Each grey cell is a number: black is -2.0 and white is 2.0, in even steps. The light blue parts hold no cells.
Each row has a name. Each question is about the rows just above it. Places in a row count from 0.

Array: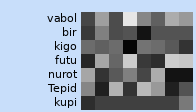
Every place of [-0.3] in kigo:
0 2 5
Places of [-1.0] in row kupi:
1 2 3 4 5 6
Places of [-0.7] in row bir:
3 5 6 7
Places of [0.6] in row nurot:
0

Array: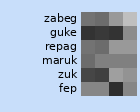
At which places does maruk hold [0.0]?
1 2 3
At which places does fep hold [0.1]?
0 1 3
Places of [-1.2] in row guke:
0 2
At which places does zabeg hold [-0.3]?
1

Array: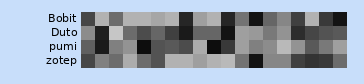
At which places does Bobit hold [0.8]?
1 3 4 6 9 16
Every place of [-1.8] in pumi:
4 9
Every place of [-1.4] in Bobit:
7 10
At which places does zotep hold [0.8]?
6 7 9

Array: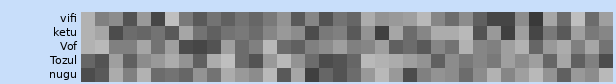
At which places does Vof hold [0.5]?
6 10 18 21 30
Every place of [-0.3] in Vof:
11 14 23
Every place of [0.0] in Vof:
2 3 12 16 19 29 35
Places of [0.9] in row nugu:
13 21 32 37
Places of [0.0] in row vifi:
1
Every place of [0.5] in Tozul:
2 23 30 32
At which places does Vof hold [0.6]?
4 36

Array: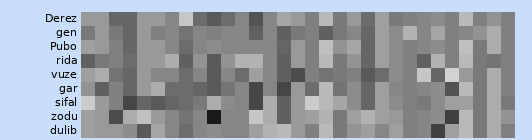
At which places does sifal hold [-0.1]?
8 24 28 30
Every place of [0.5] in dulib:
0 12 20 22 26
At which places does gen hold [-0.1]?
0 2 15 18

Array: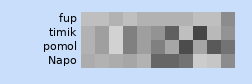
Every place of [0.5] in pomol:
1 4
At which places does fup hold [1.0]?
0 1 3 8 9
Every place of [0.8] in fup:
2 4 5 6 7

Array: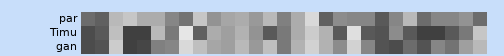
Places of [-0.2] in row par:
7
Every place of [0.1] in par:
6 19 20 22 25 26
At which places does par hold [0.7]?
4 5 11 15
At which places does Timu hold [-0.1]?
6 14 27
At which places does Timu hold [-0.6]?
1 13 18 20 23 26
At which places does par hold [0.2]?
18
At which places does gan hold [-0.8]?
0 22

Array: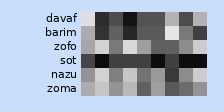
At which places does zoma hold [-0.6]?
6
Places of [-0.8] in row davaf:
2 7
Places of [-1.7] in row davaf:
3
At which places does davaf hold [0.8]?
6 8
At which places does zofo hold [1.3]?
1
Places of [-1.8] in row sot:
1 5 7 8
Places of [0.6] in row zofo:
0

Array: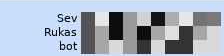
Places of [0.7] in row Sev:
6
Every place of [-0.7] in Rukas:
0
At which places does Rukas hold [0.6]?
1 5 8
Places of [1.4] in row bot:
2 5 8 9
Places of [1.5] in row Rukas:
6

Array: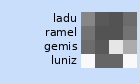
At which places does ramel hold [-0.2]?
0 3
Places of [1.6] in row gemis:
2
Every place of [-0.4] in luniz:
1 2
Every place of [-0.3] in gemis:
0
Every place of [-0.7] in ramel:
1 2
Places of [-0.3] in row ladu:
3

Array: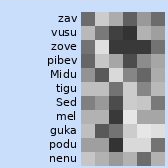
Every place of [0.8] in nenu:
1 3 5
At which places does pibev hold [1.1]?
1
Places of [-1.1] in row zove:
2 3 4
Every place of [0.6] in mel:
4 5
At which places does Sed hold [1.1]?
4
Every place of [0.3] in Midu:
0

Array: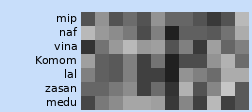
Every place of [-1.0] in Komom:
4
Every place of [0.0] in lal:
0 3 8
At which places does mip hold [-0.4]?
6 7

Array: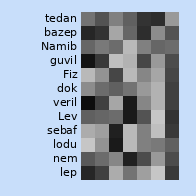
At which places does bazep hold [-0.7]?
6
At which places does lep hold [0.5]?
4
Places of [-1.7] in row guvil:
0
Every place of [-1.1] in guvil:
1

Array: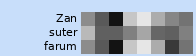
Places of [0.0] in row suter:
3 7
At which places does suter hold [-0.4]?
5

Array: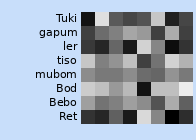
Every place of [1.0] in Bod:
1 5 6
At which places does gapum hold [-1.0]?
0 5 7

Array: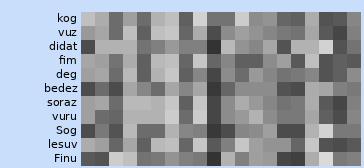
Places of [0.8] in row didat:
1 2 3 15 16
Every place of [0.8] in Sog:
6 16
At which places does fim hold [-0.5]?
4 11 12 18
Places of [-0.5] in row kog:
7 15
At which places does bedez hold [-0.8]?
0 2 15
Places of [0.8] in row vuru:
3 4 5 12
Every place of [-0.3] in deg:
2 11

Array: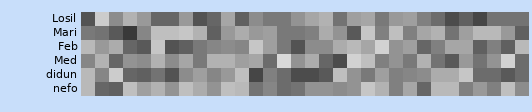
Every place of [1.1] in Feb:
5 12
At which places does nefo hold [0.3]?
6 9 16 17 19

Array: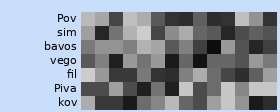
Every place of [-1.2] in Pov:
6 10 13
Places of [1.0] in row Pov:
3 11
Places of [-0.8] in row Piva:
0 1 3 8
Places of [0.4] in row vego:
3 5 12
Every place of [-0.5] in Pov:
8

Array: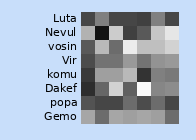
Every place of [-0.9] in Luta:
0 2 3 6
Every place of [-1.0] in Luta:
4
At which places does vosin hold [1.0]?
4 5
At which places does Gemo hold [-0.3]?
1 6
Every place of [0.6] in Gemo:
0 2 4
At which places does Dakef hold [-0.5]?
3
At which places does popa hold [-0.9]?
1 2 6

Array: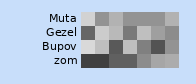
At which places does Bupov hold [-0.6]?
2
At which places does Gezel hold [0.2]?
6
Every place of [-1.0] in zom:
0 1
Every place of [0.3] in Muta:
1 3 4 5

